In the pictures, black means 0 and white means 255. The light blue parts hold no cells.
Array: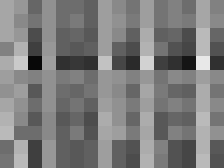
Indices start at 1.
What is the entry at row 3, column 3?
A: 76
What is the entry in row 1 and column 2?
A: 151
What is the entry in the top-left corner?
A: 166
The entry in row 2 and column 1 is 166
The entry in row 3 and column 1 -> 166
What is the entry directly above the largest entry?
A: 186
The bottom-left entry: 116
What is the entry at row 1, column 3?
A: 102
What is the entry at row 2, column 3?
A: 116
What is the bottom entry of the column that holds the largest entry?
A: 186
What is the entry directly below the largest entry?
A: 158
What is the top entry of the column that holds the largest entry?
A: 166
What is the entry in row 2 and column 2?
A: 137
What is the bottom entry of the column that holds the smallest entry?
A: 63
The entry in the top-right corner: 129
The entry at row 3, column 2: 151
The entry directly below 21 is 129
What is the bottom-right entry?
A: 82
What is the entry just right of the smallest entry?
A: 158
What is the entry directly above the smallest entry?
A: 63

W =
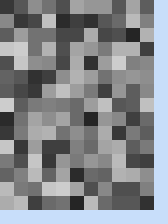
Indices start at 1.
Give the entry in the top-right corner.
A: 93
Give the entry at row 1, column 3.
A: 142
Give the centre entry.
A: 106
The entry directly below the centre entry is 106
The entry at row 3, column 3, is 114
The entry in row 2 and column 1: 136
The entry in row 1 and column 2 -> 87
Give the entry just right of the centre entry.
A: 157
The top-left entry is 56
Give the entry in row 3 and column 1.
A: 93
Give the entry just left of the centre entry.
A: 122
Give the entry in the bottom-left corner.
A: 172
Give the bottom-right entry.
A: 49
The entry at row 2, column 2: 56
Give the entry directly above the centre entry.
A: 157
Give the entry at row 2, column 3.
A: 71

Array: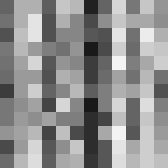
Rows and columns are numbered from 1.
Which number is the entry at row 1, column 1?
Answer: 100
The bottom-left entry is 107
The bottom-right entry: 191
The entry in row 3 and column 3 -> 228
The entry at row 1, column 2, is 176
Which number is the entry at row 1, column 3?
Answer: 176
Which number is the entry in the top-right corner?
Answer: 148
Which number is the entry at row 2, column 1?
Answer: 113
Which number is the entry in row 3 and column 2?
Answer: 191
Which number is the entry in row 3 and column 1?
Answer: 81
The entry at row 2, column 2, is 176
